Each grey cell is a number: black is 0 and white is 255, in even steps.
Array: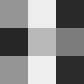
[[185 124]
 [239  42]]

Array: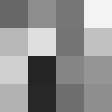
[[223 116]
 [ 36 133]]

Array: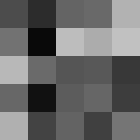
[[  9 189]
 [106  85]]

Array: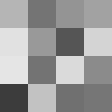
[[153  85]
 [115 218]]

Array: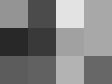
[[ 57 161]
 [ 97 179]]

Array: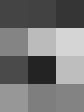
[[187 213]
 [ 35 190]]

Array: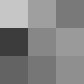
[[135 154]
 [118 143]]

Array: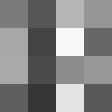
[[ 68 247]
 [ 75 139]]
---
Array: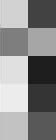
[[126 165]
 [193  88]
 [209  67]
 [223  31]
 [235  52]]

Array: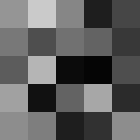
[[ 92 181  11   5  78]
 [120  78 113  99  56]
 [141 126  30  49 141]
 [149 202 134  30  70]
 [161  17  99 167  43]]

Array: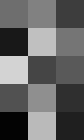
[[  3 186  31]
 [ 24 192 117]
 [ 81 143  47]
 [110 129  61]
 [211  69  89]]

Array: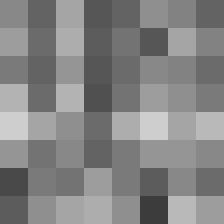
[[ 73 122 115 157 122  92 136 107]
 [ 92 143 165 173 143  60 185 157]
 [122  99 149  86 107 136 130 107]
 [136  99 165  86  99 143 130  99]
 [149 115 136  99 122 149 149 136]
 [157 107 173  92 115  86 165 130]
 [179 107 179  80 115 157 143 122]
 [206 165 143 107 173 206 165 185]]

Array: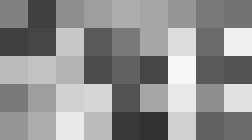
[[ 64  70 200  90 121 166 220 106 239]
 [121 158 208 214  82 166 233 143 226]
 [129  64 143 158 173 166 150 121 114]
 [150 173 233 187  56  50 208  98 106]
 [187 194 179  76  98  70 247  90  82]]

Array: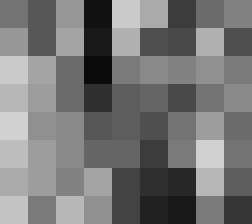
[[115  87 151  17 202 170  60 107 130]
 [151  87 164  25 176  79  73 176  79]
 [170 157 130 164  67  47  39 183  93]
 [183 157 107  47  93 101  73 115 137]
 [189 157 137 101 101  60 122 209 115]
 [195 122 183 144  67  33  25 122  54]
 [202 164 107  11 122 137 130 144 122]
 [209 144 137  87  93  79 115 157 107]]

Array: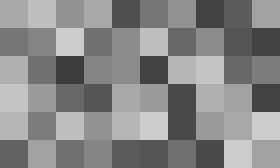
[[ 98 161 112 132  91  85 112  73 204 161]
 [118 132 204 112 140 190 104 140  85  66]
 [168 190 146 168  79 118 146  66  91 161]
 [176 112  60 132 140  66 182 196 104 124]
 [182 124 190 146 182 204  73 154 168 204]
 [196 154 104  85 168 154  73 176 161  66]]
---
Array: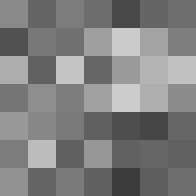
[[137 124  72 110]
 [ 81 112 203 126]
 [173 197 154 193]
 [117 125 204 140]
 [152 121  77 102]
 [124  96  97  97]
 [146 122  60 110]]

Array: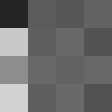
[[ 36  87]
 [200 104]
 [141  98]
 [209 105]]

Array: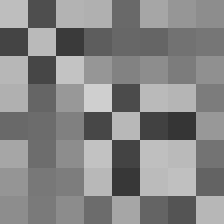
[[190 179 105 150]
 [ 68  58 103 114]
 [183 195 130 124]
 [176 152  75 181]
 [105 128 184  53]
 [166 141  67 186]
 [149 125  55 192]
 [141 140 166  84]]

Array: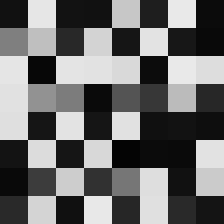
[[ 17  18 199 233]
 [127  40  21  23]
 [229 228 217 233]
 [225 124  84 187]
 [223 227 225  18]
 [ 19  21   4  10]
 [  9 205 118  17]
 [ 41  16  38  41]]

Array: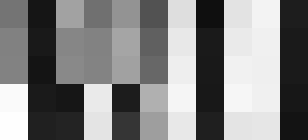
[[116 162 147 222 227  29]
 [129 134 165 232 234  26]
 [130 137 161 238 241  26]
 [250  22  28 245 246  23]
 [254  35  53 232 228  19]]

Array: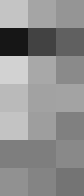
[[196 149]
 [ 22  96]
 [210 138]
 [186 163]
 [195 128]
 [126 137]
 [145 116]]

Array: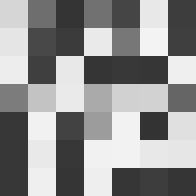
[[214  52  69  61]
 [229  59 119  63]
 [237 232  56 239]
 [124 234 209 101]
 [ 55  66 242 224]
 [ 55  55 242 230]
 [ 55  53  54  53]]

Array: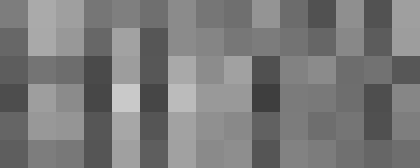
[[125 159 127 139 111 108 143 159]
 [103 152 162 139 119 115 136 157]
 [ 93 109 157 169 161 130 109  87]
 [ 77 139 201 187 153 123 110 134]
 [101 149 167 162 137 124 117 126]
 [ 94 120 160 161 142 130 112 110]]
